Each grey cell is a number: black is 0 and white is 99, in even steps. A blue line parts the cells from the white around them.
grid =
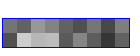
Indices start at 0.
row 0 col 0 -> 45
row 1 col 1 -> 80
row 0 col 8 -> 49
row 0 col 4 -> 38
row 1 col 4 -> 35
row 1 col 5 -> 52

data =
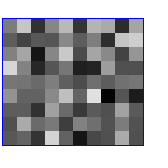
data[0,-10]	48
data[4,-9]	45
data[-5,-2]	44
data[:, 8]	[17, 76, 26, 31, 44, 33, 63, 48, 66]
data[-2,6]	43
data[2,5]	29
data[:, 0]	[48, 36, 50, 83, 46, 57, 36, 31, 34]
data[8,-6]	38
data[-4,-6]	74
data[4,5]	30
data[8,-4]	28
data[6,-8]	19
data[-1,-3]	31
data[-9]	[48, 77, 19, 52, 72, 20, 70, 66, 17, 64]
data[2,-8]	8
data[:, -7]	[52, 33, 52, 33, 49, 53, 62, 47, 82]
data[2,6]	64
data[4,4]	37
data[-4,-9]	38
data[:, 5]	[20, 36, 29, 12, 30, 39, 22, 50, 8]
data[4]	[46, 45, 41, 49, 37, 30, 43, 36, 44, 46]
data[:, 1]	[77, 26, 64, 51, 45, 38, 36, 66, 39]
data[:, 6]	[70, 49, 64, 14, 43, 87, 35, 43, 28]

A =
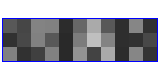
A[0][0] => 34
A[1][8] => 18
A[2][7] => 66
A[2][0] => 50
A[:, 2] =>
[51, 50, 25]
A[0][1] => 27
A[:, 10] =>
[19, 28, 20]

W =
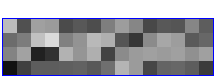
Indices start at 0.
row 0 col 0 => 73
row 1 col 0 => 42
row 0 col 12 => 33
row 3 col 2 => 36
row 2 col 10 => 62
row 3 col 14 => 23
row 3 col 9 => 60
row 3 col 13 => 36
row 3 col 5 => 38
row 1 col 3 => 85
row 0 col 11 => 34
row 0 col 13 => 52
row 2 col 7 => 26
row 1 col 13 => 35
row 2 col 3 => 19
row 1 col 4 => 50
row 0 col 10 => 28
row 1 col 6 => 72
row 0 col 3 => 60
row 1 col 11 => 65

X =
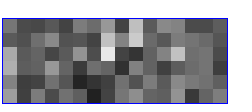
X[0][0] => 46
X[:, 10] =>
[35, 41, 38, 38, 48, 39]
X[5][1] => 25
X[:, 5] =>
[48, 33, 57, 23, 14, 37]
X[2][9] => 20
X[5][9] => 55
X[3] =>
[68, 36, 38, 59, 39, 23, 43, 39, 19, 50, 38, 25, 36, 42, 45, 24]
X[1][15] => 33
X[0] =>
[46, 29, 28, 34, 26, 48, 42, 59, 26, 74, 35, 53, 51, 29, 29, 36]
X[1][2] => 43
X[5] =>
[61, 25, 48, 29, 44, 37, 13, 26, 46, 55, 39, 37, 57, 22, 39, 49]
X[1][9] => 79
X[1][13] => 45
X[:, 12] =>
[51, 48, 75, 36, 53, 57]
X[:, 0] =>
[46, 35, 66, 68, 51, 61]
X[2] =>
[66, 35, 39, 27, 35, 57, 30, 90, 26, 20, 38, 51, 75, 43, 45, 29]
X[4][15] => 37
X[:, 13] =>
[29, 45, 43, 42, 47, 22]
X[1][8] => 51
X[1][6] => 26
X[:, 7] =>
[59, 75, 90, 39, 25, 26]
